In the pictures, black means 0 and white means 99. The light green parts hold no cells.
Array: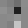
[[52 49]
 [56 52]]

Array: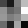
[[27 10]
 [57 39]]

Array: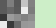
[[35 49]
 [35 40]]

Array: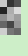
[[78 20]
 [14 67]]

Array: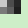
[[78 30]
 [47 36]]

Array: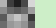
[[69 24]
 [54 40]]

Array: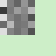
[[87 49]
 [22 47]]
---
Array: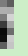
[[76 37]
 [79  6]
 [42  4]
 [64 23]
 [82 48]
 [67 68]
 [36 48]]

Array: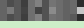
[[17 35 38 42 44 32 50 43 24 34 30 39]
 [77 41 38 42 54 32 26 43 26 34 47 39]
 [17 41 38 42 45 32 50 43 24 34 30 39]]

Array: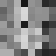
[[16 14 25 72 29 40 68 68]
 [38 23 78 64 81 53 49 61]
 [40 54 60 54 83 74 51 38]
 [40 25 78 68 79 61 59 58]
 [22 14 53 59 10 68 42 61]
 [38 56 56 52 83 69 54 44]
 [42 56 57 54 84 72 50 39]
 [21 16 53 57  9 68 49 55]]

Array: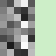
[[73 18 20 71 52]
 [69 98 37 11 57]
 [19 91 65 37 28]
 [39 50 60 49 44]
 [62 96 45 33 60]
 [40 14 74 60 55]
 [56 20 29 67 49]
 [34 93 76 30 42]]

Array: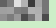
[[29 69 46 30 59 48 56]
 [46 68 69 47 49 63 62]
 [46 64 23 69 87 48 38]]

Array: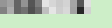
[[81 15 63 84 80 89 74 41 31 44 39 67 50]
 [87 33 64 82 79 83 88 48 33 57 39 63 58]]

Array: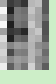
[[36 56 81 45 57 37 92]
 [49 54 71 57 61 53 77]
 [42 62 71 48 50 29 82]
 [50 55 70 57 60 52 76]
 [35 68 72 36 40 13 85]
 [32 77 70 15 25 21 62]
 [32 64 78 41 46 12 96]
 [43 63 70 46 48 31 79]
 [34 64 76 43 47 13 95]
 [34 74 71 20 29 23 65]]

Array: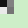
[[45 91]
 [50  7]]

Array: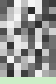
[[59 67 93 42 24 85 18 68]
 [41 84 32 46 68 90 26 58]
 [39 46 27 88 71 45 94 32]
 [38 78 18 62 26 84 50 76]
 [44 39 93 40 88 91 21 83]
 [44 24 83 36 68 90 73 54]
 [81 51 84 25 53 27 84 30]
 [44 68 18 42 33 81 93 83]
 [22 25 47 96 46 95 77 49]
 [62 31 90 17 55 89 74 36]
 [23 28 91 95 75 96 29 39]]
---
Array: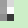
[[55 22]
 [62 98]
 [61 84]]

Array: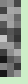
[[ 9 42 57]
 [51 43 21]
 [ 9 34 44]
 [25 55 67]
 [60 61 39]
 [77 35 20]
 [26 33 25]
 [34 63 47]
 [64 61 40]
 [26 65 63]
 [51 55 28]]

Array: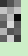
[[37 80 23]
 [70 33 39]
 [36 84 35]
 [47 73  4]
 [76 62 76]
 [20 33 50]]

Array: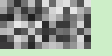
[[23 23 70 44 16 46 68 76 71 46 58 78 35]
 [20 41 83 72 23 81 16 59 22 24 49 84 17]
 [71 75 25 34 76 37 21 26 45 41 64 30 61]
 [43 65 90 81 53 88 16 61 22 22 49 82 23]
 [19 14 64 40 12 33 61 78 64 36 46 61 24]
 [62 31 54 22 42 22 46 82 89 32 89 70 54]
 [72 47 19 44 74 30 86 41 81 87 59 33 88]]

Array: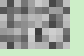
[[72 29 65 49 74 70 69 29 52 74]
 [41 44 51 39 78 30 56 77 71 37]
 [59 62 71 56 84 24 75 80 76 44]
 [68 37 52 55 61 70 54 28 44 71]
 [75 43 71 60 72 69 76 36 49 74]
 [33 41 46 33 58 48 43 62 61 36]
 [68 30 71 46 62 78 72 28 42 74]]

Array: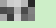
[[66 24 80 40 48]
 [29 33 69 29 50]
 [63 79 81 71 15]]

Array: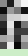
[[29 92  4 52]
 [64 70 17 68]
 [10 79 23 24]
 [16 89  8 46]
 [37 81 82 89]
 [ 5 60 46  8]
 [53 11 78 95]]

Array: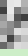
[[40 58 85 83]
 [78 26 60 75]
 [57 53 86 84]
 [65 55 44 70]
 [57 85 32 24]
 [25 90 48 62]
 [45 89 90 69]]
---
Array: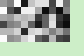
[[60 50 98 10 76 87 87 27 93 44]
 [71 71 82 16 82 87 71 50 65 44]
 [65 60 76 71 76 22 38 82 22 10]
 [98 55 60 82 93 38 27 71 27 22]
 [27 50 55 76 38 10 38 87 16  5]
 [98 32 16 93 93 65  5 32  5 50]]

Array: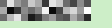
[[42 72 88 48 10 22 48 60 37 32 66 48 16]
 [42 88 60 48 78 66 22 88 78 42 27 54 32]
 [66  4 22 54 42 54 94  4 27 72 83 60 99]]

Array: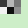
[[94  6 55]
 [22 71 45]]

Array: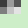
[[49 76 88]
 [23 60 33]]

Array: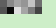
[[32  4 87 64 48 26]
 [37 53 64 58 76 43]]

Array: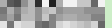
[[88 46 88 82 82 46 40 51 82 88 82 77 72 82 40]
 [46 67 51 67 72 56 72 77 56 62 62 62 56 56 56]
 [51 62 46 72 72 56 77 51 62 67 67 62 62 51 51]
 [67 35 30 56 72 18 94 12 67 94 94 77 77 40 94]]
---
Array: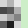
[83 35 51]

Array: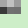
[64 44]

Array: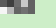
[35 71]

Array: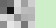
[40  7 55 46]

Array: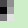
[27 65]

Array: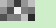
[71 30 49]
